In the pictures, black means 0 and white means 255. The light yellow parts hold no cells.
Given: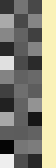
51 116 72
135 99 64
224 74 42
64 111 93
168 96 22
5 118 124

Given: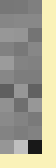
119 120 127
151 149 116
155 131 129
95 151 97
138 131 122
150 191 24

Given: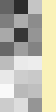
100 44 197
169 55 149
188 234 237
249 185 191

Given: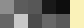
142 92 87 25 13

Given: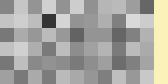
133 198 148 208 146 205 145 182 186 157 102
120 171 151 187 152 99 148 148 101 129 178
119 190 137 146 140 122 142 159 109 128 164

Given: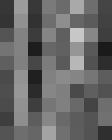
55 156 56 122 107 169 110 69
84 130 60 133 95 199 135 62
95 128 71 124 90 183 82 45
78 151 43 134 127 74 95 82
62 142 93 135 105 92 84 113

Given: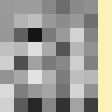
155 157 157 135 109 138 143
151 96 22 123 154 210 132
207 79 161 123 136 206 128
218 127 152 164 114 212 145
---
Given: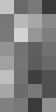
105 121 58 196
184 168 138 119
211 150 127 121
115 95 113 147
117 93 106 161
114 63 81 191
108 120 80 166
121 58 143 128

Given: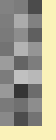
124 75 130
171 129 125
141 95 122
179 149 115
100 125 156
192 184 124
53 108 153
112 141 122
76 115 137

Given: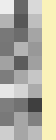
104 217 237
87 191 179
108 165 120
180 152 118
92 160 162
168 198 125
212 171 230
114 63 126
166 128 121
166 188 206

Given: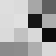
219 167 95 222
224 22 173 220
193 217 12 218
141 174 216 139

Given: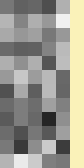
97 102 78 176 119
132 175 152 240 181
151 160 120 152 169
95 97 131 186 106
144 175 85 189 175
199 156 185 104 153
169 94 186 102 81
125 109 160 128 107
125 104 37 143 90
80 119 88 159 108
58 141 202 60 121
234 203 127 120 180

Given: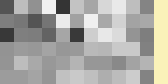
189 145 241 52 195 166 215 233 190 132 84
119 84 117 235 161 240 168 210 163 168 126
127 125 99 166 57 206 232 219 148 126 56
155 152 164 151 153 185 182 201 201 129 147
189 169 152 159 180 151 151 137 163 180 148
156 164 149 193 201 191 174 188 204 131 156

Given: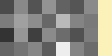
137 83 147 98 85 138 75
160 141 103 185 132 121 124
150 63 139 108 81 124 51
116 134 92 237 132 107 101

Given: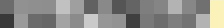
145 143 142 193 159 97 137 85 100 126 133 179 135 112 108
154 107 103 163 139 202 151 147 63 121 109 126 115 179 57

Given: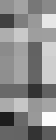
163 119 137 145
126 153 231 64
201 158 159 174
161 98 210 139
164 99 206 144
165 101 206 143
105 50 97 105
198 151 164 171
105 153 252 29
100 51 92 101
